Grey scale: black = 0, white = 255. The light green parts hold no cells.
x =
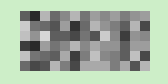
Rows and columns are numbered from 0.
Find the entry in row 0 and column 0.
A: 94
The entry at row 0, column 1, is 42
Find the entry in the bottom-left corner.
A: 106
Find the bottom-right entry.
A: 181
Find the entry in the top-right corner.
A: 157
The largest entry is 215
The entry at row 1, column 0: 203
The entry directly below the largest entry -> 157
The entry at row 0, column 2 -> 181
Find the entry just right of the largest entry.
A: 94
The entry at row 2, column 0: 192

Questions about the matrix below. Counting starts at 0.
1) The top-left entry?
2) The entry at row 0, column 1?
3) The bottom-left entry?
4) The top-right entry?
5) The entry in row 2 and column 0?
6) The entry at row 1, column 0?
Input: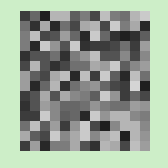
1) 60
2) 103
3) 60
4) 202
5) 124
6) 112

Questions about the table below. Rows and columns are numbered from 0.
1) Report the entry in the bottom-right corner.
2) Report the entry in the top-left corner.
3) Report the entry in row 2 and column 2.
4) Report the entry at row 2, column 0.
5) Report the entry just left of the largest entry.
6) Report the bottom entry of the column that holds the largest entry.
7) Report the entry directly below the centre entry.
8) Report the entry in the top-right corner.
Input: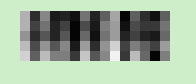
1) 126
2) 177
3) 86
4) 147
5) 135
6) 241
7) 45
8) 95

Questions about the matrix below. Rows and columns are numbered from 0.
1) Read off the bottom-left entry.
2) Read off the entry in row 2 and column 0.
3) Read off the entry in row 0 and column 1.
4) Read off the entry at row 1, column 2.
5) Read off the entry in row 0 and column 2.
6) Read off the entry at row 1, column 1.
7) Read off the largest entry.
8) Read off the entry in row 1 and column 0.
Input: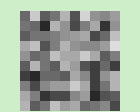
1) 179
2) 93
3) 202
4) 40
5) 93
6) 105
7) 221
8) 116

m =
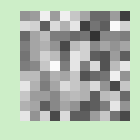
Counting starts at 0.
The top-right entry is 63
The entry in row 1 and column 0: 218
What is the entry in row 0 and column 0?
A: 147
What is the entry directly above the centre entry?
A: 229
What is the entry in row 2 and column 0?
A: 106
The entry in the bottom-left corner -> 229
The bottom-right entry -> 73
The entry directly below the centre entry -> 198
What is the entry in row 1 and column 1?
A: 209
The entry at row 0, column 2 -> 239
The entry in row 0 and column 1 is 156
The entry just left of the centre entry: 125
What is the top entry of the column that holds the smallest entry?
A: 106
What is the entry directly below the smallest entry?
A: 136
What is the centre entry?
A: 229
